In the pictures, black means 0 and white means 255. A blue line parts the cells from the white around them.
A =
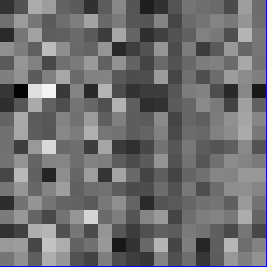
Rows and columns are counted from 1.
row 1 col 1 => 51
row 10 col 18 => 170
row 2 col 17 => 121
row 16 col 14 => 111
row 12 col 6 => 110
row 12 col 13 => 83
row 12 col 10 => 76
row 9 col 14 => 103
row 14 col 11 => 77
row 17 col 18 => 118
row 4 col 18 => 103
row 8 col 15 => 137
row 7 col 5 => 57
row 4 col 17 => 152
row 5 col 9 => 146
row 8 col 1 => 47
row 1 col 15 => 110
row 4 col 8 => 149
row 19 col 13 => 80
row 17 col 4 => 181
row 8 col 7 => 103
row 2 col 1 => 112
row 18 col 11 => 105
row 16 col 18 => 172
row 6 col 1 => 127
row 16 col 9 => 126
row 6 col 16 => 109
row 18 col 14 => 127
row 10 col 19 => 120
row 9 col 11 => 91
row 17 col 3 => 174
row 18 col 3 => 71
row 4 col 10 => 62
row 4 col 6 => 105
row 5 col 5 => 112
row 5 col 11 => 68
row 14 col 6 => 97
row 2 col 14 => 107
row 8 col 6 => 116

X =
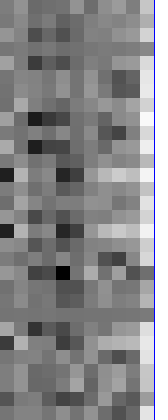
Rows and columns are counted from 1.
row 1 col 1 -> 125
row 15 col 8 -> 143
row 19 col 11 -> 215
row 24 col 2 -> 122
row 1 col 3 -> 106
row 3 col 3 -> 77
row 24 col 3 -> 51
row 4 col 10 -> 125
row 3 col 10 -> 153
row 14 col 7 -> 129
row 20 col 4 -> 74
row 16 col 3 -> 73
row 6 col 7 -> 146
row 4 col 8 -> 123
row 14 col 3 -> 111
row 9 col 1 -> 160
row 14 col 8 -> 143
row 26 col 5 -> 142
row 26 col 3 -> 131
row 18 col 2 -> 136
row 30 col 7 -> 146
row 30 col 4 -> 117
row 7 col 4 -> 121
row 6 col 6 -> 116
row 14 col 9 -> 136
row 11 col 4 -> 67
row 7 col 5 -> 146
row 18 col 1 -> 142
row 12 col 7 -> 126
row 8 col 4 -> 112
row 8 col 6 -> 124
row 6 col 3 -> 130
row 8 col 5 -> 101
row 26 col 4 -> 116
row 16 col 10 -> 154
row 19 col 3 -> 126

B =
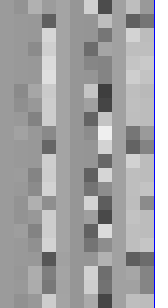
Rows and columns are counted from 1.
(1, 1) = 155
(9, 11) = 188
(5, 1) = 155
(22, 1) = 155
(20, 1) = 155
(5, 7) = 134
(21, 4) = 120
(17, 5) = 164
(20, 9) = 161
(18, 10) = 190
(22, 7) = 170
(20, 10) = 166
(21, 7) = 206
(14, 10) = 190
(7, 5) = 164
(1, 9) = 161
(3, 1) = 155
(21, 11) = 133
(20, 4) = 126
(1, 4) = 156
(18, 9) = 161
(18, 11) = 197
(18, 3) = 144
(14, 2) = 153
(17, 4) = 205
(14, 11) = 195
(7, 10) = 190
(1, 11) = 153
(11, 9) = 161
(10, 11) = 154
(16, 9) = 161
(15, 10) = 189
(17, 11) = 188
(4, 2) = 153
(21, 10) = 161
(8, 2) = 143
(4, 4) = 207
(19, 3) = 152

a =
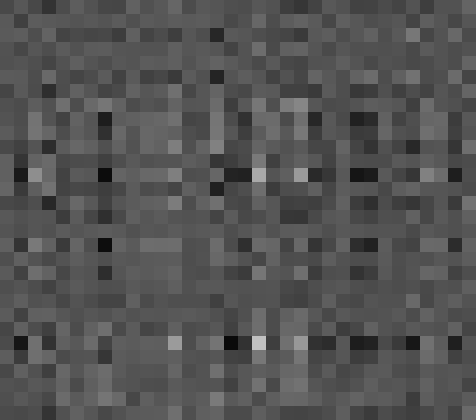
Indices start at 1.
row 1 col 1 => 73
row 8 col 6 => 77
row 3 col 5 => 68
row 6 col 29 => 96
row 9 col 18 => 49
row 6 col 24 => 88
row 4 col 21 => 96
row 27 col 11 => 84
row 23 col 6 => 80
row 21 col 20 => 84
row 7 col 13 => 112
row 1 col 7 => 82
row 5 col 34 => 100
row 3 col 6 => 74
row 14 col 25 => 92
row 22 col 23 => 75
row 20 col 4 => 98
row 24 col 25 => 61
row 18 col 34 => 98
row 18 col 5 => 58
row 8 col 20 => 79
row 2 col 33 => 71
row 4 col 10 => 84
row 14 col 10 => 91
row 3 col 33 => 104
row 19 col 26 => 77
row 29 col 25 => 90
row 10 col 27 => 61
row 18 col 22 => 104
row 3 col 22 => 58
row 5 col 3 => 79
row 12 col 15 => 88
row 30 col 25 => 94
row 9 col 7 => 85
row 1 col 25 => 82
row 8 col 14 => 85
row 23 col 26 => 82
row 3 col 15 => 78

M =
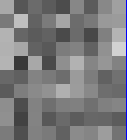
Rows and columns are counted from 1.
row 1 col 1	168
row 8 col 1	142
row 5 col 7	133
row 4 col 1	177
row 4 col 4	89
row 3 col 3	91
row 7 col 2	126
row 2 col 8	153
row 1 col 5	76
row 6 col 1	104
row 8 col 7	112
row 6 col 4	122
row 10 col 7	133
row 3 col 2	102
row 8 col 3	130
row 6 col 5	109
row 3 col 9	180
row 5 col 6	178
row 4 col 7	98
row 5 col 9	130
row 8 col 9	133
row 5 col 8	150
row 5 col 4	74
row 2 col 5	166
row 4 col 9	210
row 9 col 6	92
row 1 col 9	160

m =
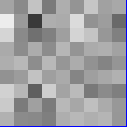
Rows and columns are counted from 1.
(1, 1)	164
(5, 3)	141
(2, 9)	105
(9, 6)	184
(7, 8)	139
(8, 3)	160
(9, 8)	181
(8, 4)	123
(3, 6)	212
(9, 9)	151
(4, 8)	175
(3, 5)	159
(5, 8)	132
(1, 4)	122
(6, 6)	133
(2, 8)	157
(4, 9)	162
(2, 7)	146
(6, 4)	159
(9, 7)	175
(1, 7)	198
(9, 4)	127
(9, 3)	137
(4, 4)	140

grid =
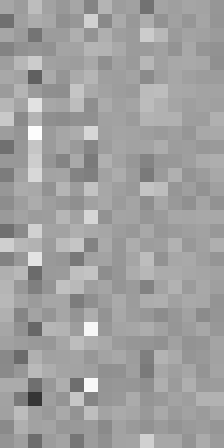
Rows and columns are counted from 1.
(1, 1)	166
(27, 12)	167
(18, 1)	207
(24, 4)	182
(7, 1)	155
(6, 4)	170
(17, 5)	162
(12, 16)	174
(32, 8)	144
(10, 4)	155
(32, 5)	163
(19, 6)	120
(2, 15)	165
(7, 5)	142
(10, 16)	169
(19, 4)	153
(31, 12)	155
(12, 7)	122
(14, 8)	167
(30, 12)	169
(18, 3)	178
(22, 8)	157
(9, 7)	144
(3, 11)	204
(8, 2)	164
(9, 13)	177
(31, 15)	157
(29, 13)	163
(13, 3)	216
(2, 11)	173
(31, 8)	138
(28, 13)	155
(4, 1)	131
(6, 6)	170
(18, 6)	197
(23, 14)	162
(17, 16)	152
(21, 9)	149
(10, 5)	166

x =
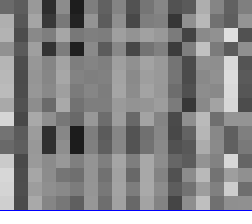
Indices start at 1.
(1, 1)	106
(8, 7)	126
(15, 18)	144
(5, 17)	216
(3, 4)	126
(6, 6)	131
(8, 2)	81
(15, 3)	169
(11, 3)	152
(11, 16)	138
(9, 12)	132
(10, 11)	112
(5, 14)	75
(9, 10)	104
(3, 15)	138
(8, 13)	123
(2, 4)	56
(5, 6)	126
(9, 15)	186
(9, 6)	105
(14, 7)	149
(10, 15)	182
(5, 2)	77
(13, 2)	77
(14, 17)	205
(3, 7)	127
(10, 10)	83
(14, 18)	110
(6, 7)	127
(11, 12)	137
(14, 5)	137
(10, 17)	95
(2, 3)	165
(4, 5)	125
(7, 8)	125
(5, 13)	116
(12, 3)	154
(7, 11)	163
